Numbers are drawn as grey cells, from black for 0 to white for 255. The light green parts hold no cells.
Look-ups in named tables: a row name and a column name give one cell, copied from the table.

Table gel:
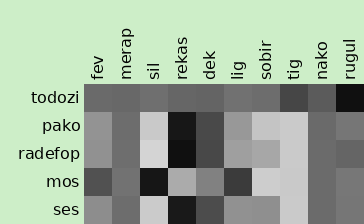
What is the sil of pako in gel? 201
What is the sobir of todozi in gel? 109
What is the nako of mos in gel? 107
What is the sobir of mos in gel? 205
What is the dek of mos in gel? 129
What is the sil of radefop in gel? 212
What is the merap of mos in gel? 114
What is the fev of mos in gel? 81
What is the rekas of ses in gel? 25
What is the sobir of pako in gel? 196
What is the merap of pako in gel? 109
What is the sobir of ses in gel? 143
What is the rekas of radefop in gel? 16

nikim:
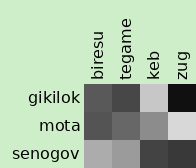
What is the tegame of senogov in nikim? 155
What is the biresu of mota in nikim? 84
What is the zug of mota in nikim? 216
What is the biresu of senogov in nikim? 172
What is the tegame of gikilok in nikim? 71
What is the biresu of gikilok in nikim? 89
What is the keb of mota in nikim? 140
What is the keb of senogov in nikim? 67
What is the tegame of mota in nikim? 103
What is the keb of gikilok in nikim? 199
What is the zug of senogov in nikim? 57
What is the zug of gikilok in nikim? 16

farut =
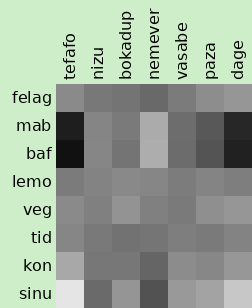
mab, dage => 39
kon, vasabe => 140
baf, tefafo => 17
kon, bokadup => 119
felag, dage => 150
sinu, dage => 199
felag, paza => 141
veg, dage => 150
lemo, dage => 126

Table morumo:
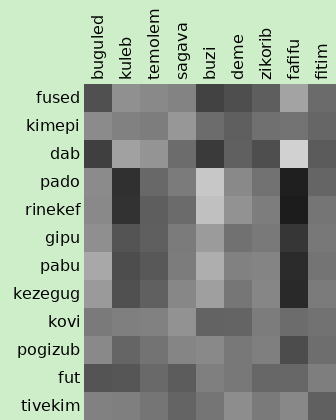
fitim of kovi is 114
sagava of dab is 108
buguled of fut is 84
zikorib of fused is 94
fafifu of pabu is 43
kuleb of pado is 48
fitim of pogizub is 110
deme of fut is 120
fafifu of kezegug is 41
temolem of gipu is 95
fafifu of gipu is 54
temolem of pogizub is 115
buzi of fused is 66
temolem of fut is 105

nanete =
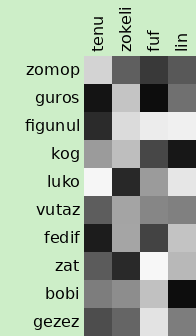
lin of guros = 112
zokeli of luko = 40
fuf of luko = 155
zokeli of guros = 196
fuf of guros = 13
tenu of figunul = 43
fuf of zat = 247
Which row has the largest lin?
figunul

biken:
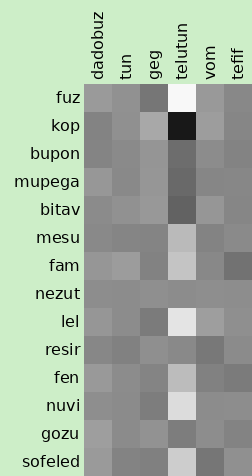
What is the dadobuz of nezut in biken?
141
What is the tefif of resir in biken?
139
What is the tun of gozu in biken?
139
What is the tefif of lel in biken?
143
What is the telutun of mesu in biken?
186
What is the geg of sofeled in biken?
128
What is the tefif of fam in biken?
114
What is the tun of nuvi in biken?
139
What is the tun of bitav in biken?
145
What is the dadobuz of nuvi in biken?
142
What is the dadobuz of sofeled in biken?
154
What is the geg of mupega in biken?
150
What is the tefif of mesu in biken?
138
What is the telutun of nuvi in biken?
220
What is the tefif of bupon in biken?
131
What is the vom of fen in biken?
129
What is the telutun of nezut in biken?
140
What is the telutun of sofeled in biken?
205

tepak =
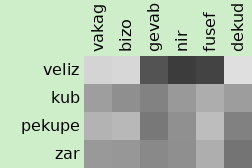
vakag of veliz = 212
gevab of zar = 137
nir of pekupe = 144
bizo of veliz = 215
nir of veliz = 60
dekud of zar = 116
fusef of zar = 174
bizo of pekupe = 184
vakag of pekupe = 179
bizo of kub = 143
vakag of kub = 158
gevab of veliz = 83
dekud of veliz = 223
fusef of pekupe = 189
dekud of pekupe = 129
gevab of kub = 130
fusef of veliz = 67
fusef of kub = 173
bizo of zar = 151
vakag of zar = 153

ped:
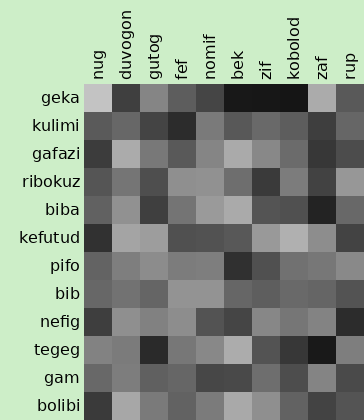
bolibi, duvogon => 167
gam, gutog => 96
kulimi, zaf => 62
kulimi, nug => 90
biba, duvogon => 145
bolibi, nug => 58
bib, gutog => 101
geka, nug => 195
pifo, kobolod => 113
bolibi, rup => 84
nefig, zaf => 131
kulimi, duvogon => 103
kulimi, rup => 102
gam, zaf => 132
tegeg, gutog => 42

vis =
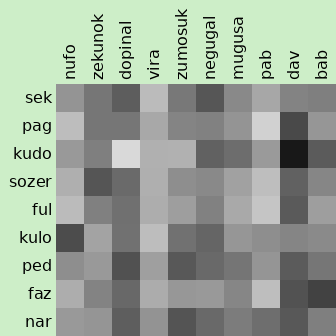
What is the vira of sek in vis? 187
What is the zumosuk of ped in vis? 88
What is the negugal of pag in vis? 129
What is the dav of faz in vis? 82
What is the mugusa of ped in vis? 117
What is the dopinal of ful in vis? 112
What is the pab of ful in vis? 197
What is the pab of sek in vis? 167
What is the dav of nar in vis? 88
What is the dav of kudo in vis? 24
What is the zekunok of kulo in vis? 163
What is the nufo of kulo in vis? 76
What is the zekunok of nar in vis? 149
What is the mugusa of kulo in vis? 150
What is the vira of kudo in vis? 176
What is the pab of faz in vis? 190
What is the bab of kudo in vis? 91
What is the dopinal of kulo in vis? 113

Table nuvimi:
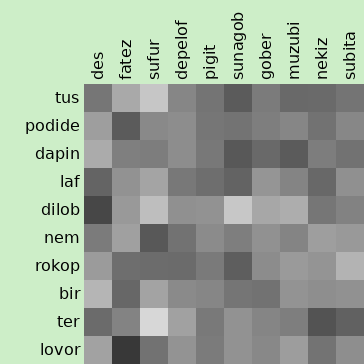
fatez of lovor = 56
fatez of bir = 103
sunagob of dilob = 199
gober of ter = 133
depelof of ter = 161
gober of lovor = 136
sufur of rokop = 108
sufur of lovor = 114
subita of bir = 145
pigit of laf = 110
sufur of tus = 198
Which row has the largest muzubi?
dilob

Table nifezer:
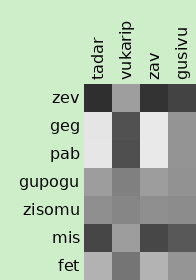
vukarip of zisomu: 134
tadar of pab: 230
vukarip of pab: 79
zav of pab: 233
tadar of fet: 178
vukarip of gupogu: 128
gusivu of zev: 67
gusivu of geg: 148
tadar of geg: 229
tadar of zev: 47
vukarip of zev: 158
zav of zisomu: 143
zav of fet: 179

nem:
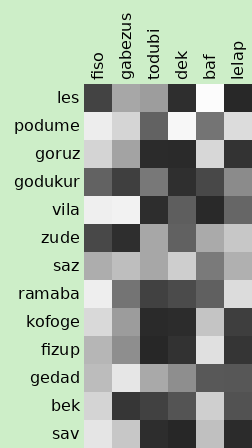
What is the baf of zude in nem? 170
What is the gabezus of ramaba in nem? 116
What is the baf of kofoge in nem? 196
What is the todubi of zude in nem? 167
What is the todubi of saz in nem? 167
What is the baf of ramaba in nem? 96
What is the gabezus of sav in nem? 199
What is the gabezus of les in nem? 167
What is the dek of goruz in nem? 42
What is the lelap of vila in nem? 102
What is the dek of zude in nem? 97
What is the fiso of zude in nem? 72
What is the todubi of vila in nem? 45
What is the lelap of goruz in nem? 51
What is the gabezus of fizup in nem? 142
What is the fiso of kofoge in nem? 217
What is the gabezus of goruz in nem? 163
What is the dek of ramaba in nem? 75
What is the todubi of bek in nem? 65
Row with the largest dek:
podume

